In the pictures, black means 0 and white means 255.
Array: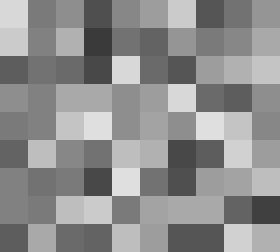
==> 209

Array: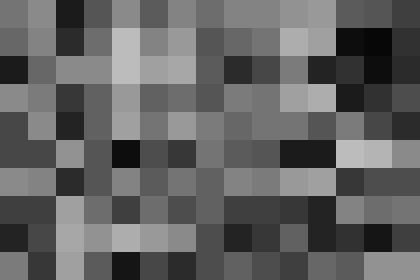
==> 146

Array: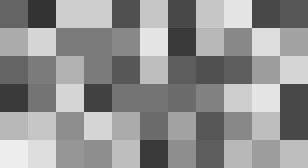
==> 157

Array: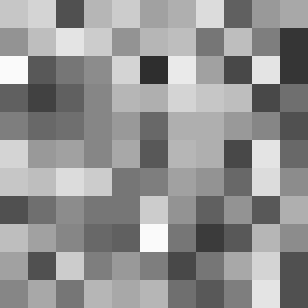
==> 228

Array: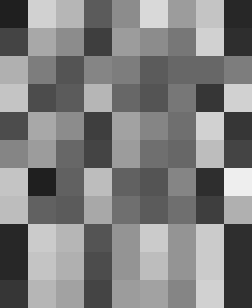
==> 209

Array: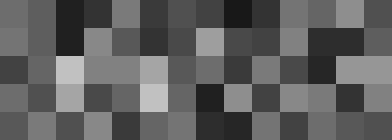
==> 88

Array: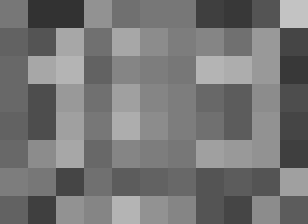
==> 140

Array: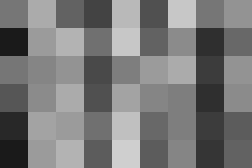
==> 53
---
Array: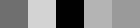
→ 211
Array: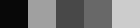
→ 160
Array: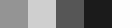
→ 207
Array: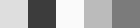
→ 60
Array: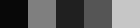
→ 127
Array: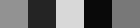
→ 36
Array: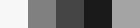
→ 128
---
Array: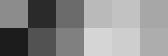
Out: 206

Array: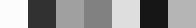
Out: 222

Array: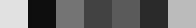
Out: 187

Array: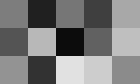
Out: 205

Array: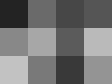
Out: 186

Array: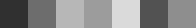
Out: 183
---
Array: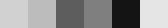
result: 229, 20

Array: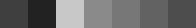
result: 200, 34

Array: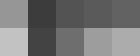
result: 194, 60

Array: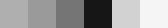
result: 245, 22

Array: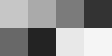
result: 245, 35

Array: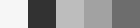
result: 246, 50
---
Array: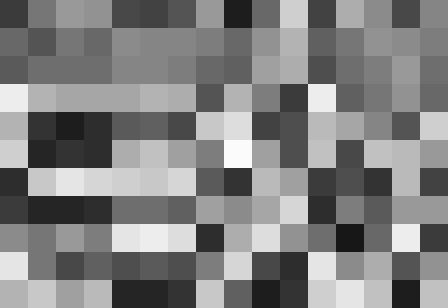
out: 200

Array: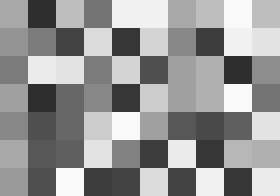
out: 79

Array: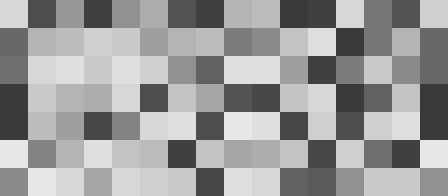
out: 231

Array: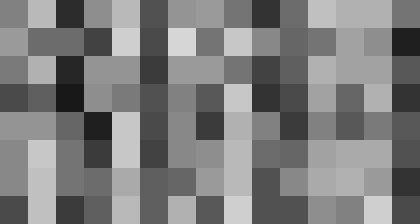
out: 192

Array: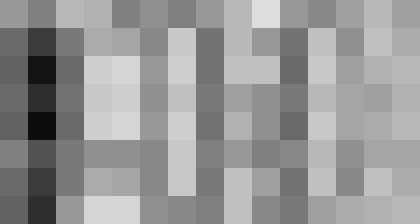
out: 46

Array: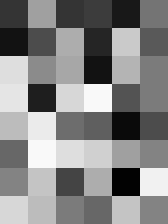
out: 188
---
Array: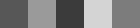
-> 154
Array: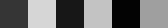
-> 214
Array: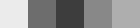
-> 109
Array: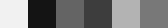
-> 20
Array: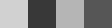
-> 56
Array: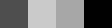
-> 202
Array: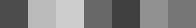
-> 186
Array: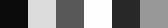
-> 219
